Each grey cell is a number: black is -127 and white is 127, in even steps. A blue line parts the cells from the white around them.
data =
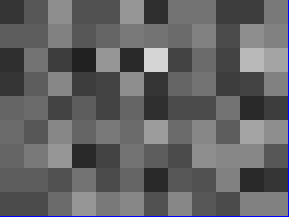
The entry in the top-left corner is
-74
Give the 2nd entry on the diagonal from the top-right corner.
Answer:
14
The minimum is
-94
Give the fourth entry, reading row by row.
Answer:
-46
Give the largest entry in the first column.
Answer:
-20
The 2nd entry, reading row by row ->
-40
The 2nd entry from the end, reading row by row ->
1
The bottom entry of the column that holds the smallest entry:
22
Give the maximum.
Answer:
85
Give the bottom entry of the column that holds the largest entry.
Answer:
-46
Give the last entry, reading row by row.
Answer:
1
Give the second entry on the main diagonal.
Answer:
-34
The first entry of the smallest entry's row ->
-80
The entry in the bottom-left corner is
-52
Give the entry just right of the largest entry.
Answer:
-60
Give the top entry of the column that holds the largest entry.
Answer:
-80
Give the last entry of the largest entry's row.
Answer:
36
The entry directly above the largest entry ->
-12
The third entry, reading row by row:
14
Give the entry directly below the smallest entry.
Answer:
-66
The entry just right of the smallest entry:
22
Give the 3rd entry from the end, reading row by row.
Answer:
-52
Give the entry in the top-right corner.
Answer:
-6
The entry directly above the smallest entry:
-40
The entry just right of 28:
-20
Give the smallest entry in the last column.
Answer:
-74
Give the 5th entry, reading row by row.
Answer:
-46
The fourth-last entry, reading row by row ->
-40
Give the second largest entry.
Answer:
57
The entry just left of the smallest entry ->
-66
